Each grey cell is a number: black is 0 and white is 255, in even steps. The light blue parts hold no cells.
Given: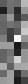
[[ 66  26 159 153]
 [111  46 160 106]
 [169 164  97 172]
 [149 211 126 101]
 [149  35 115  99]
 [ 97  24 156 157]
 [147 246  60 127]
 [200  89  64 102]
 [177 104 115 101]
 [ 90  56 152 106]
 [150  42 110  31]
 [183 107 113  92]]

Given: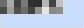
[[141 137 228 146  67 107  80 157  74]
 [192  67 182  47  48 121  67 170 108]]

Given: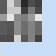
[[ 66 130  88 210  75  77]
 [104 129 109 140  83  90]
 [106 130 109 141  86  91]
 [229 155 126 136 230 157]
 [ 73 122  61 202 201  92]
 [ 63  78  41 145 212  93]]

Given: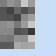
[[167 162 168  91  90]
 [204 144 146 117 121]
 [ 57  89  82 136 136]
 [198 156 120 147 141]
 [158 139  68  83  86]
 [102  79 103  66  84]
 [156 200 135 147 125]]

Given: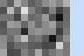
[[122 138 120  95 166 104 127  78  73 165]
 [118 209  75  72  89  92 111 107  83 143]
 [143  95  22  88 119 109 191 141 107 137]
 [121  63 140 138 148 137  42 118 119  94]
 [109  92 159 139 107 146 104 147 155  84]
 [105  18  81 154 114 105 163  71 114 117]
 [102  66 128  80 100 130 223 103 186  80]
 [175 134 156 141 111  95 134 174  95 126]]

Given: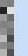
[[ 81 181]
 [121 139]
 [ 73 188]
 [117 144]
 [133 129]
 [108 153]
 [224  36]
 [127 135]]
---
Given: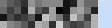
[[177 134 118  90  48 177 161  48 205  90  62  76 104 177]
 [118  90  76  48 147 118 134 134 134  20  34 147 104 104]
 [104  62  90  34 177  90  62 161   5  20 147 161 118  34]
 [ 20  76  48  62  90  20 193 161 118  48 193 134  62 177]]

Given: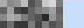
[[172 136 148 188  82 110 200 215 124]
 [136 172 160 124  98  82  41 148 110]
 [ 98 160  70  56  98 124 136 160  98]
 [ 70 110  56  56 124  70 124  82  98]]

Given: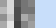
[[185 215  77 117 117]
 [170 230  65 131 158]
 [158 215  90 117 131]
 [144 199  77 170 144]]

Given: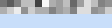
[[174 205 236 145 205 174 174 130 158 174 130 221 221 145 158 205]
 [118  92 130 190 190  65 248 174 158 190 104 158 221 190 130 145]]

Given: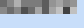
[[136 108 136  79 108 164  92 164 192  65 192]
 [108 136 176 123 123 123  92 148 164 136 148]]

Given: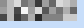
[[158 188  72 246 158 218  87 158 117 174 103]
 [143 188 218 117 143  58 158 103 218 202 174]
 [ 72 188  58 103 174  43 130 130 130 202 202]]

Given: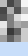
[[231 127 172 157]
 [204  58  96 204]
 [188  71 111 245]
 [157  96 142 204]
 [ 83 127 218 245]
 [ 71 172  83 188]]
